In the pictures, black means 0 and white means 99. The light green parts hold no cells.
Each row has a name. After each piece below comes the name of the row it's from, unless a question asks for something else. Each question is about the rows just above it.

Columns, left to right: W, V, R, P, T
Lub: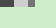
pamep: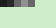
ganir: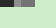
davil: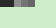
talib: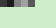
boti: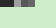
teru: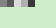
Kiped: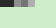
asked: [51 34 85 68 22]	teru
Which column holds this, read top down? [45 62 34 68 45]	P

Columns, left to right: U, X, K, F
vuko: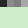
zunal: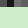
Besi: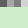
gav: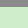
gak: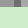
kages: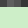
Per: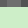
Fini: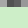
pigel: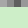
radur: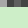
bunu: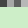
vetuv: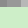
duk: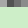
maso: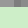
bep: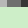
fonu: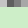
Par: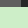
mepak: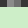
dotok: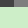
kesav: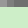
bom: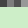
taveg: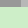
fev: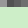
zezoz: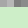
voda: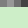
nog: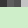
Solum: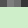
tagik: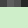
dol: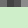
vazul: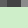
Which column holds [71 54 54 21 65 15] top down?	F
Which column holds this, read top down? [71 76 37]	U
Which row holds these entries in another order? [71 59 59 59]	taveg
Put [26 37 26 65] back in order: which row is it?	radur
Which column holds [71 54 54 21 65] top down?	F
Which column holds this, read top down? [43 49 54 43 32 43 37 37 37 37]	K

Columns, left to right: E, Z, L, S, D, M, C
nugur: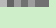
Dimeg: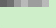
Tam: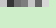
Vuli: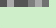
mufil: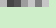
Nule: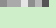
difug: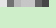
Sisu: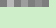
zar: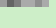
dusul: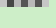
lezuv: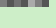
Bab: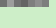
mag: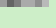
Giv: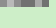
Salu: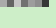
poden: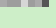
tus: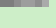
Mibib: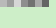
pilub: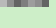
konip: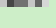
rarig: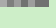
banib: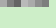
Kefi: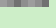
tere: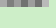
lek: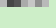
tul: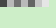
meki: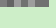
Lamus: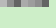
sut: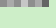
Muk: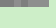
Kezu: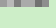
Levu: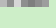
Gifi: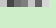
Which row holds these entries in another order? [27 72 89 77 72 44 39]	tul
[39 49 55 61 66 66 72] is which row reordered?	mag

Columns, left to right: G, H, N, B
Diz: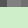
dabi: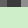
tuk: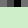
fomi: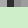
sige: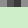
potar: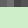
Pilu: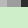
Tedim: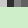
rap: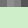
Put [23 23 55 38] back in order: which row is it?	dabi
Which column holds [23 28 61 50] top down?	N
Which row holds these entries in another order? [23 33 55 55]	sige
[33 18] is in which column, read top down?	B
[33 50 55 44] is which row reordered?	rap
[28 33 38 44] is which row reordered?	potar
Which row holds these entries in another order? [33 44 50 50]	Diz

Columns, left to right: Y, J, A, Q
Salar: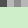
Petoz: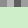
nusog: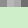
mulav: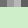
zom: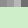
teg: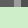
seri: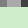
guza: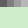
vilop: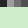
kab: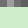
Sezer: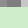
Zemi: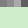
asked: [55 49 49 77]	Sezer
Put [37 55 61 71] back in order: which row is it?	Petoz

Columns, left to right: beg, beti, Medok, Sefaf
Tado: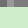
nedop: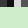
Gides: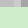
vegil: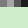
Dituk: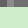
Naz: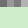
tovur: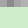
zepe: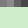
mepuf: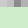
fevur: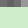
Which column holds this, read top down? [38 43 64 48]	beg
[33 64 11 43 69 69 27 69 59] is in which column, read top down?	Sefaf
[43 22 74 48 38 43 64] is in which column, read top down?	beg
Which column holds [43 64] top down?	beg
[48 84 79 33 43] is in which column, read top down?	Medok
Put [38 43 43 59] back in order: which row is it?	fevur

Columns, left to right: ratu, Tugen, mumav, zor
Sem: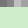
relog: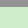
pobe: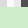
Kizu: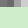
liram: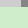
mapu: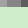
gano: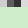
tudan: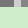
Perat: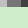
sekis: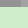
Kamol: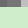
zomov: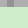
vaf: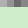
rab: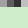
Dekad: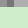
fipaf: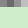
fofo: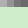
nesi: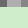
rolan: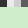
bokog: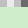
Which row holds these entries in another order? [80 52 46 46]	tudan
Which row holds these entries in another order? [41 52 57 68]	vaf
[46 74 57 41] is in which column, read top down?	ratu
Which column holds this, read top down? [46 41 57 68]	Tugen
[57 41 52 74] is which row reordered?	fipaf
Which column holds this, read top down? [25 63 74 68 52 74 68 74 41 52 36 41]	zor
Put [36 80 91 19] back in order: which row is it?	rolan

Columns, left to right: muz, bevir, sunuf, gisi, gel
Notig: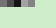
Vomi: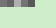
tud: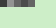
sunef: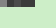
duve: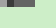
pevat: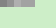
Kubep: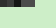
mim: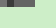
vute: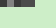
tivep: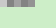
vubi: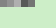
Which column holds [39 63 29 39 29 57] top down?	gel
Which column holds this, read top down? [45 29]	gisi
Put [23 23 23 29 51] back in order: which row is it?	sunef
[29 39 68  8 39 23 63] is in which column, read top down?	sunuf
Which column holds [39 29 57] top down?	gel
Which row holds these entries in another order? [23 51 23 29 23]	sunef

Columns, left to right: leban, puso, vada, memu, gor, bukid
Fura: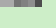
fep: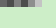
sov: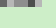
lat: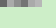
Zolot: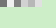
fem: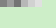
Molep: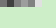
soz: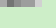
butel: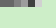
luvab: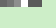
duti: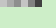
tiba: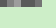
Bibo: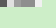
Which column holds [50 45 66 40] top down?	leban
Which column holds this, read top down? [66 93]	puso

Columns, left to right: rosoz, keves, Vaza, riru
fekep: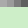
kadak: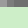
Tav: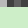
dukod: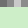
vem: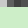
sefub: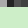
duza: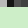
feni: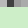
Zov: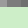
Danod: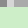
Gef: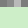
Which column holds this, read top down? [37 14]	keves
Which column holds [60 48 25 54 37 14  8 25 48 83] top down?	keves
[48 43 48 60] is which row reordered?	Zov
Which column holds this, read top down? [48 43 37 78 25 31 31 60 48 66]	Vaza

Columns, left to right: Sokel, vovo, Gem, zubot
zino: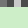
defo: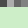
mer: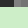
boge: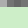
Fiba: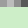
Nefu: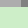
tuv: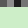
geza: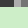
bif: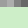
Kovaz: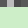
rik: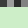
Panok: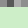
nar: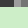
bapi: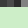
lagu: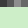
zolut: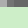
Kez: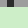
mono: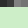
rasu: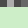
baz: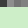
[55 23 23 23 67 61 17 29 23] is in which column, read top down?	Sokel
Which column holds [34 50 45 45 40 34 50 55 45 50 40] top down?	zubot
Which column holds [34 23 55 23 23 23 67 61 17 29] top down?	Sokel
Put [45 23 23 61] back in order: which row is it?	nar
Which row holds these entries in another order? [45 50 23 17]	mono

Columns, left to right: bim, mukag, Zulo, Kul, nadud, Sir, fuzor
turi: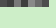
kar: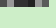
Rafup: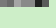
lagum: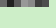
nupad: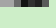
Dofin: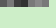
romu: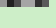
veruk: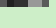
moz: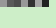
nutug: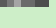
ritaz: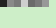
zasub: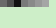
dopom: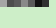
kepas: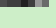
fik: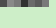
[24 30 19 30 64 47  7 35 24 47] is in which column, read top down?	Zulo
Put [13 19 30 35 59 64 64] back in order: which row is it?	romu
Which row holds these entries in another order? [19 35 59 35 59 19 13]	veruk
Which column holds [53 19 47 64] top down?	nadud

